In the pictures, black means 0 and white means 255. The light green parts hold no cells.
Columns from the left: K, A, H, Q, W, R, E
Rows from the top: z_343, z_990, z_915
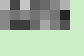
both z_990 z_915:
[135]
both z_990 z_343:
[135]
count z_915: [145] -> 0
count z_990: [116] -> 3
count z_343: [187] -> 1
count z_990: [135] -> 3

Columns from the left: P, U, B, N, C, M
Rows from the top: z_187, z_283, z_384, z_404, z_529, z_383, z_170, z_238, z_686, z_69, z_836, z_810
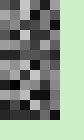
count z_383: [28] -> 0
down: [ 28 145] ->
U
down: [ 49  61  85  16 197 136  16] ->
N
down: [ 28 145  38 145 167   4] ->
U

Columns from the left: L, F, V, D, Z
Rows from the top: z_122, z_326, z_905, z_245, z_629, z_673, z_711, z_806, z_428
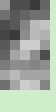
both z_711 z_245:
[141]
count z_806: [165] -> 4
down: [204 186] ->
V
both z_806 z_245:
[186]
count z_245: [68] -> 1
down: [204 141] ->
D
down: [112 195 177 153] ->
Z

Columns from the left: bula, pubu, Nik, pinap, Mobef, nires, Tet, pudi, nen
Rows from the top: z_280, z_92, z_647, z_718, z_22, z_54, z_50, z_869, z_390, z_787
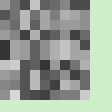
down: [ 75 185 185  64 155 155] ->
Nik
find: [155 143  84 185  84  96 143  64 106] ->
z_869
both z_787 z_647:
[143]
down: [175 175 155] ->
nires
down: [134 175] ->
Tet
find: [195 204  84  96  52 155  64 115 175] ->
z_50
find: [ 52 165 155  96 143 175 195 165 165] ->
z_54

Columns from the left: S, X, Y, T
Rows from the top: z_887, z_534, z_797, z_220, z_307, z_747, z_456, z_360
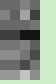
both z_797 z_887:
[105]
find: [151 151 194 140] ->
z_360
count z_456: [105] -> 2
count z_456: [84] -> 0
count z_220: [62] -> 2
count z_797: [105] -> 3
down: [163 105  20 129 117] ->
Y

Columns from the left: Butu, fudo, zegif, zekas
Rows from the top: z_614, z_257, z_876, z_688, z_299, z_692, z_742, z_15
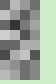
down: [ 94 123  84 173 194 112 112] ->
zegif
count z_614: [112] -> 1
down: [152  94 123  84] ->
zegif
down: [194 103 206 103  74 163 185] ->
Butu
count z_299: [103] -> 2

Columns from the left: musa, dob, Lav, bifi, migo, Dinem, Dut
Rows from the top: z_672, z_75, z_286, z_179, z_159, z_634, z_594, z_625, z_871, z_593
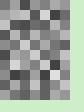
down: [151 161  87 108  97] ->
Lav
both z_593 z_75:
[161]
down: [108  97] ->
Lav
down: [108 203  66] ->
migo

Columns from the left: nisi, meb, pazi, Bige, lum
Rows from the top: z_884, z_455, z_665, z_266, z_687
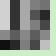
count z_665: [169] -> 1
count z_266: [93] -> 2
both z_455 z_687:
[40]

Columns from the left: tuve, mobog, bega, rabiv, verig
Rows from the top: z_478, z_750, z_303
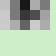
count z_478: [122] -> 2
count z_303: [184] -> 0

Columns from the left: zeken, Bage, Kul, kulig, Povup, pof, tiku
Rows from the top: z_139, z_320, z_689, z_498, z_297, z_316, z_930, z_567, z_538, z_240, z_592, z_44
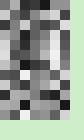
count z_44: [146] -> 2
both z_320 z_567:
[212]
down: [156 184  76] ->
Povup

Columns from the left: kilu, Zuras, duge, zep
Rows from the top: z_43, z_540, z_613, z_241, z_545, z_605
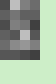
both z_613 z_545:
[127]
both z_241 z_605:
[86]
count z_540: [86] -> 0
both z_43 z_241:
[190]
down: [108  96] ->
zep

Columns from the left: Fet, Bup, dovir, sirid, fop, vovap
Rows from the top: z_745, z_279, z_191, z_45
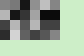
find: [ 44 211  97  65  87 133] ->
z_45
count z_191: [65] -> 3
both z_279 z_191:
[182]
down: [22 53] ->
dovir
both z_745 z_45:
[133]
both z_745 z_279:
[22]
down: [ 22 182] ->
Bup

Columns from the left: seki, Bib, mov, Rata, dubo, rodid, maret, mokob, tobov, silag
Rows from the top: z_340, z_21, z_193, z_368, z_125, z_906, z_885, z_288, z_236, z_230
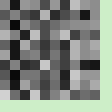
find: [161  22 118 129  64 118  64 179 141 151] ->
z_906
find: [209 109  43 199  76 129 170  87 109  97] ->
z_230
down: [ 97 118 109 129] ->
rodid

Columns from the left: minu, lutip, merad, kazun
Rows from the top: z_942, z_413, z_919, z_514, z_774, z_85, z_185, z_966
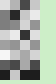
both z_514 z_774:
[212]
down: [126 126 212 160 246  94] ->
minu
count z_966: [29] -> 3
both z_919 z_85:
[212]
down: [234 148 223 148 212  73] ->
kazun
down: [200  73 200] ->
lutip

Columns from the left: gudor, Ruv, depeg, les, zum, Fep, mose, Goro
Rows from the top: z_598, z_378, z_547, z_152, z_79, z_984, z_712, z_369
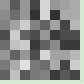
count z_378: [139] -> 1
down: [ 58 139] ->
Fep
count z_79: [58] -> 3
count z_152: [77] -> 4
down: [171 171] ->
Goro
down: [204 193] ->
Ruv

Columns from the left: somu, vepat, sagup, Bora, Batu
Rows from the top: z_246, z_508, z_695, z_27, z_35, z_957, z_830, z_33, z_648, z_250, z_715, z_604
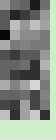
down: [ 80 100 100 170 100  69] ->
somu
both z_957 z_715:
[59]
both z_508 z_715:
[59]
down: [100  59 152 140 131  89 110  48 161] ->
sagup
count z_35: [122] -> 3
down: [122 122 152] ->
Batu

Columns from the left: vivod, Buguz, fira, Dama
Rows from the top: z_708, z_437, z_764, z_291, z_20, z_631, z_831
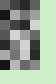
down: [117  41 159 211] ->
fira
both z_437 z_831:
[21]

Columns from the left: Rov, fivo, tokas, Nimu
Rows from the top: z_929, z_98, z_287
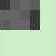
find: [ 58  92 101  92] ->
z_929
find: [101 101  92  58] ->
z_98
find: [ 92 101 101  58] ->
z_287
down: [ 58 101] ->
Rov

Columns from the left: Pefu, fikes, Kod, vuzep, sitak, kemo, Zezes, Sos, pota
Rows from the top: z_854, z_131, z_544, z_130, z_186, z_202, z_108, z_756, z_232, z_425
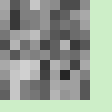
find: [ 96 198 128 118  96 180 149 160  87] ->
z_425
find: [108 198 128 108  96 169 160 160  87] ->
z_232
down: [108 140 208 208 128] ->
Kod

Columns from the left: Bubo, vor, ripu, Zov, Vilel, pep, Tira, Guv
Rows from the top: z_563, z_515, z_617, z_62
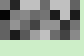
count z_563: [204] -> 0
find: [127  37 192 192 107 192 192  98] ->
z_563
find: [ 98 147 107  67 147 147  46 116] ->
z_617
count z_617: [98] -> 1
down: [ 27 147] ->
pep
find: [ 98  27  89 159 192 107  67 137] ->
z_62

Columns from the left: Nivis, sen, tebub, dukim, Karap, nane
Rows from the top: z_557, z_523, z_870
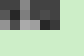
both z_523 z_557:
[66]
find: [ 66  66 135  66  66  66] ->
z_557
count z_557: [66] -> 5
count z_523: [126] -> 1

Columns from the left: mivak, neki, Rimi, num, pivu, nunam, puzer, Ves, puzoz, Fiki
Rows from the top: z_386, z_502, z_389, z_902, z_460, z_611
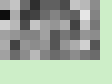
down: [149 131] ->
pivu
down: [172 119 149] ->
puzer
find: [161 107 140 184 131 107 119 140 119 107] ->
z_611
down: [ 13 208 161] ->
mivak
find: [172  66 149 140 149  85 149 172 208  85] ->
z_460

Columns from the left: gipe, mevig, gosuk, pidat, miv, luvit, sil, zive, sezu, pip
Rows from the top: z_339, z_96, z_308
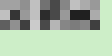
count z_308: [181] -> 1
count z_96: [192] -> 2
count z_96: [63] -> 0
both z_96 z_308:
[73]
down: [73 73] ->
luvit
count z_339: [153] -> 1

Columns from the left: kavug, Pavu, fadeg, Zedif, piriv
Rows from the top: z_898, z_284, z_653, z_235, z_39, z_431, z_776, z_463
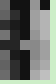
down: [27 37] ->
Pavu
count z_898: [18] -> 3
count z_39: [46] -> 0
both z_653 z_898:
[18]
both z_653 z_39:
[160]
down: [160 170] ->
piriv
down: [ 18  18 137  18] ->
fadeg

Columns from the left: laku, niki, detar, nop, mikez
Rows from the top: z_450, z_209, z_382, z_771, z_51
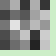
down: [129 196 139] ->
detar
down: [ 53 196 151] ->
mikez
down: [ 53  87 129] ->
detar
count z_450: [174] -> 2

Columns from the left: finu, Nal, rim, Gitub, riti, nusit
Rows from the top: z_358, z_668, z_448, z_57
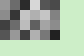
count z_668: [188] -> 0
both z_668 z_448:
[140]
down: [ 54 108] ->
Nal
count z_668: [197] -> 2

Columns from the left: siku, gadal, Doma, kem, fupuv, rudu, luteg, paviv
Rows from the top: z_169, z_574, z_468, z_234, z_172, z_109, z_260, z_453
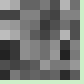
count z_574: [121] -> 0
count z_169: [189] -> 1
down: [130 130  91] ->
kem
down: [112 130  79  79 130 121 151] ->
paviv
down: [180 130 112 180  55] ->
luteg
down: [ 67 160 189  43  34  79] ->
siku
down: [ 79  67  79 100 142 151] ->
rudu

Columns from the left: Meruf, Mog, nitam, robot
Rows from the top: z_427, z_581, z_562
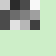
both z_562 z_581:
[75]
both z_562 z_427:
[75]
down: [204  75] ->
Meruf

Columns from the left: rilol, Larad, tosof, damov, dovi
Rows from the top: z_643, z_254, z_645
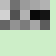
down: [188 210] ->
rilol
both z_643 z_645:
[166]

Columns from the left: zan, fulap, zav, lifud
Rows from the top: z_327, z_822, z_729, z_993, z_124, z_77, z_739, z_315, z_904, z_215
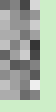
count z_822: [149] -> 2
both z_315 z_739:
[89]

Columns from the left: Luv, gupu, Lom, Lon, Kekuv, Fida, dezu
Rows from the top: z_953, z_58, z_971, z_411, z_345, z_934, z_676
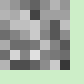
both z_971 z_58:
[202]
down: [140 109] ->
Luv
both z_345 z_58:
[171]

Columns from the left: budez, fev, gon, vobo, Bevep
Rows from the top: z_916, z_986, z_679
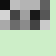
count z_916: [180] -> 2
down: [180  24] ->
vobo

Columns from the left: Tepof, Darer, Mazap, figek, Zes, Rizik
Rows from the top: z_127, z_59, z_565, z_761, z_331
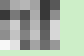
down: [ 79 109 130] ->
Mazap
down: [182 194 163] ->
figek

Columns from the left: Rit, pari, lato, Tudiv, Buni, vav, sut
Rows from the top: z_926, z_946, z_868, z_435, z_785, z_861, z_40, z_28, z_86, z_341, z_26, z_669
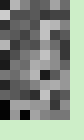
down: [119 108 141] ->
lato
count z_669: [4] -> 2
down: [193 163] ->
Buni
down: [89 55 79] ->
pari

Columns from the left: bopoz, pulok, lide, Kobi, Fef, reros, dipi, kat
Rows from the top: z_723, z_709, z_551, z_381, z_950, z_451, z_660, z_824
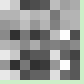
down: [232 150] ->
bopoz
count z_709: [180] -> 5
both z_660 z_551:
[150]
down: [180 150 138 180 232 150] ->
bopoz
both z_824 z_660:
[88]
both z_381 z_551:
[189]
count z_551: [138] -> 0

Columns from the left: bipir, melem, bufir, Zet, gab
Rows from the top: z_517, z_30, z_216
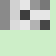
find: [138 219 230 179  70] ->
z_216
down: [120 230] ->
gab
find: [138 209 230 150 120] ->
z_517

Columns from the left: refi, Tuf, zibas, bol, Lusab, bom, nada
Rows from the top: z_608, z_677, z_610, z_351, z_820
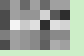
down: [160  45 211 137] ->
nada
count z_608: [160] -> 4

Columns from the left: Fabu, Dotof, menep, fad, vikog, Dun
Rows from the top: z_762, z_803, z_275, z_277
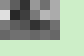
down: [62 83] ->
menep
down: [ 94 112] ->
Dotof
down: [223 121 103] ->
Fabu
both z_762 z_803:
[171]
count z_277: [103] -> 3
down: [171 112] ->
Dun
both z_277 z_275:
[112]

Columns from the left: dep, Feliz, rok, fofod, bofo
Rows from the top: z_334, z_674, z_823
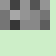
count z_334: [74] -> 0
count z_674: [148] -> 1
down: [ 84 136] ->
fofod
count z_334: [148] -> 3
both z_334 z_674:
[148]
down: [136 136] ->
fofod

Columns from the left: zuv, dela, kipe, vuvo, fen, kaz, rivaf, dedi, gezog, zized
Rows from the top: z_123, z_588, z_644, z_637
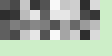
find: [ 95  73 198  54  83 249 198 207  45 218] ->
z_123
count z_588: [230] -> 3
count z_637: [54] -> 0
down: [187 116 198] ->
kipe

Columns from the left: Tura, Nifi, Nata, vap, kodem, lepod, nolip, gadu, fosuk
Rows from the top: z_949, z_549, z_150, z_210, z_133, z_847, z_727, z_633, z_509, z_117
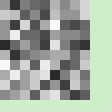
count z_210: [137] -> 2
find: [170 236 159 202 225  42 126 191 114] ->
z_633
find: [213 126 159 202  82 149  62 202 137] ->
z_509
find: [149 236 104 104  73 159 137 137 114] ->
z_210
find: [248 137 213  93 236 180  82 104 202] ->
z_727

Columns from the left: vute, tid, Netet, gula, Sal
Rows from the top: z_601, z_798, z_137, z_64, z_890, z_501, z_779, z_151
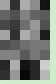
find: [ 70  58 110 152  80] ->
z_137
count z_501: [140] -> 0
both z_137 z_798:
[80]
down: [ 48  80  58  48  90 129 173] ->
tid

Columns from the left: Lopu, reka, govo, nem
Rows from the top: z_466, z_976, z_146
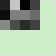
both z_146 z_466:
[64]
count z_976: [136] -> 0
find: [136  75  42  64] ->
z_146

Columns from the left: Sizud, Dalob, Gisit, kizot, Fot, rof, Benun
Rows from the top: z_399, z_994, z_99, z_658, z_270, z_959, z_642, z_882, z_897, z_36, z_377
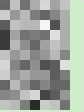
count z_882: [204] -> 1
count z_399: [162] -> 1
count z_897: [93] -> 0

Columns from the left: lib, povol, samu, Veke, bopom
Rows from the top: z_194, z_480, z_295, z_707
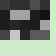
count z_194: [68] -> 0
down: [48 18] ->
bopom
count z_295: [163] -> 1
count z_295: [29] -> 3
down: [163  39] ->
povol
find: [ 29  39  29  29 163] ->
z_295
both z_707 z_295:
[39]

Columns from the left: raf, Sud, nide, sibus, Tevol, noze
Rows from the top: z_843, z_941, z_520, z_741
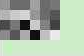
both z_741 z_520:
[16]
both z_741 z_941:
[86]
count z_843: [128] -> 0
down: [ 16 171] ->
nide
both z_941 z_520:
[202]
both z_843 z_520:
[119]
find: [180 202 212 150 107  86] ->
z_941

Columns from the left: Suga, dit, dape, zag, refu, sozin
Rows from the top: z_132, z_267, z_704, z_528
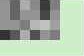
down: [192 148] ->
refu
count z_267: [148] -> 4
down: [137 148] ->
zag
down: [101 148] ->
dit

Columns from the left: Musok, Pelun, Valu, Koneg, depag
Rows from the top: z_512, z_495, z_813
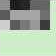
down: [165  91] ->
Pelun
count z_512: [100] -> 2
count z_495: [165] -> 3
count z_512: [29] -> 1
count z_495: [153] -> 0

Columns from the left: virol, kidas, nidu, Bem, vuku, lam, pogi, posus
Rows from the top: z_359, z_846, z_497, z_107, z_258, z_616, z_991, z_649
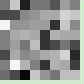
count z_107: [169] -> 4
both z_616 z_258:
[73]
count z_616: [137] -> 1
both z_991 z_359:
[127]
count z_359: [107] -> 0
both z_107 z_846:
[169]

